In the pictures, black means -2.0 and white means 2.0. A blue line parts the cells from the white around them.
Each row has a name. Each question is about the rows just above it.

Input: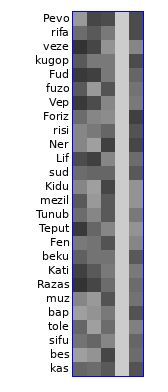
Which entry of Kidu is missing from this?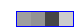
[0.1]
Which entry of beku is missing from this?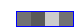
[-0.5]
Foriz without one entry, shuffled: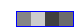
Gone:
[0.2]
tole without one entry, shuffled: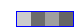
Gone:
[0.0]

